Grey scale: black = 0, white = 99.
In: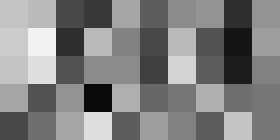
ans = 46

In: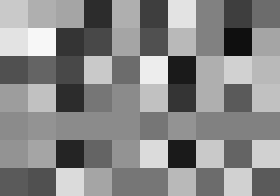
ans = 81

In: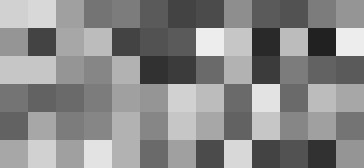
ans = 45

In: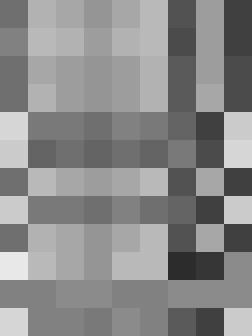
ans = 54

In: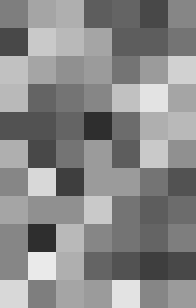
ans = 28

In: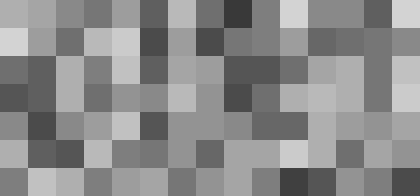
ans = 57

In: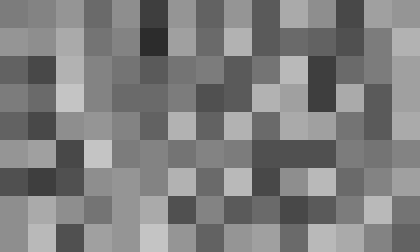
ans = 45

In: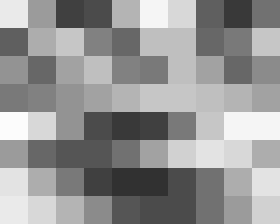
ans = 88
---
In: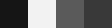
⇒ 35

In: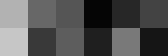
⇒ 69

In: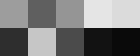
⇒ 85

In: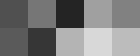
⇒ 73

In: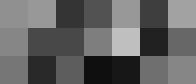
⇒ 63

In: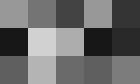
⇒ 70

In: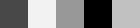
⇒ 75
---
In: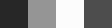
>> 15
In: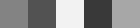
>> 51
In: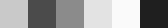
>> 78
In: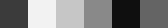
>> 23
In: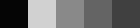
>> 2
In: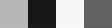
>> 71
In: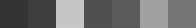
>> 20
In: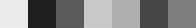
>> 91
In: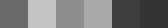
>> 41
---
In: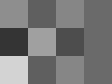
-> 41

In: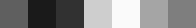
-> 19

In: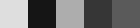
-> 86

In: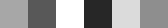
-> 34

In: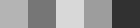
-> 70

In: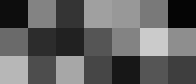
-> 65

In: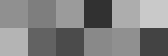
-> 38
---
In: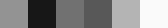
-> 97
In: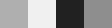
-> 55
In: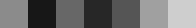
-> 80
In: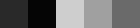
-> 41
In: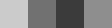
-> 55
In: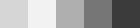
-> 23
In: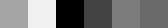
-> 41
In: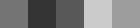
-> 61
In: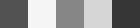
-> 21
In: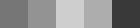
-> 22
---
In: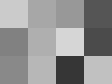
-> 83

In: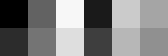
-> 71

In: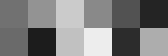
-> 17

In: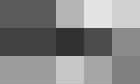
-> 29

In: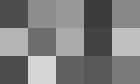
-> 26

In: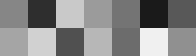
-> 93

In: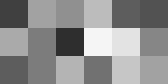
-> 88

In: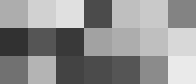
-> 74

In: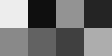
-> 25
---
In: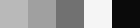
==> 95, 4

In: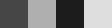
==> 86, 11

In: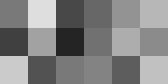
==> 86, 14

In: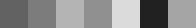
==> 85, 13

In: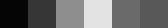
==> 88, 2

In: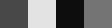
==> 88, 5

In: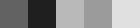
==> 87, 12
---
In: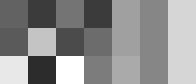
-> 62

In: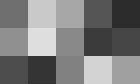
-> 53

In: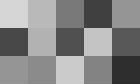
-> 31

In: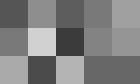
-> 23

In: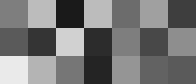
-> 49

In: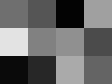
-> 50

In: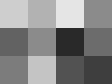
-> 54

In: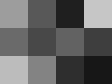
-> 28

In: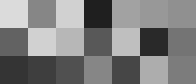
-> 74

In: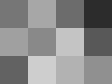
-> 53
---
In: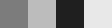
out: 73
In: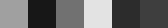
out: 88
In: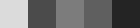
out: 48
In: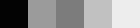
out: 48
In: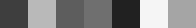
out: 13
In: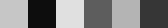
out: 36
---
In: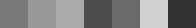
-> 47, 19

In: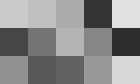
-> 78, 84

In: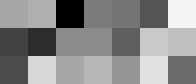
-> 65, 41

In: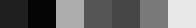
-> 12, 90

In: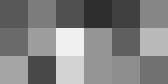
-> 34, 44

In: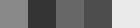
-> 53, 91

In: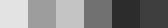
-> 88, 24

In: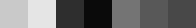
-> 78, 28

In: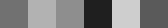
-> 44, 35
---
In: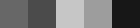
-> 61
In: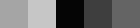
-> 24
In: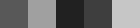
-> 24
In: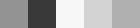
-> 82
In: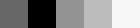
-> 73
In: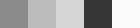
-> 21
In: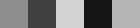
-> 8
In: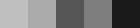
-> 49
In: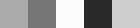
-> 16
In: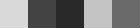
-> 76
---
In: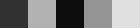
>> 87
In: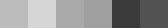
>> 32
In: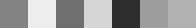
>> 69
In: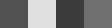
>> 43
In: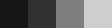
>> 80
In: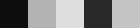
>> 76
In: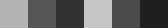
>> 12
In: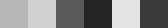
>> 22
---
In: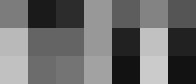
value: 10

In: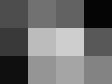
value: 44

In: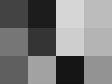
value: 11

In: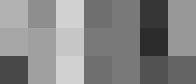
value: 55

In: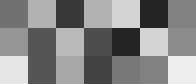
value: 69

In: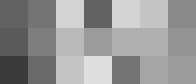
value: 45
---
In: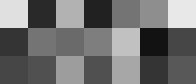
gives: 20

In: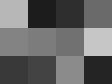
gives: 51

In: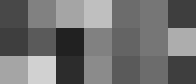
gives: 24

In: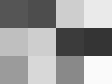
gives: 74

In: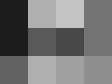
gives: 11

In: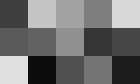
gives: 35
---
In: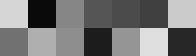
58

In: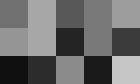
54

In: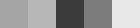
23

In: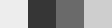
21

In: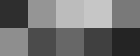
40

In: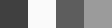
97

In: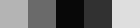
3

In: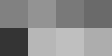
71

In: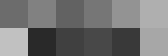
28
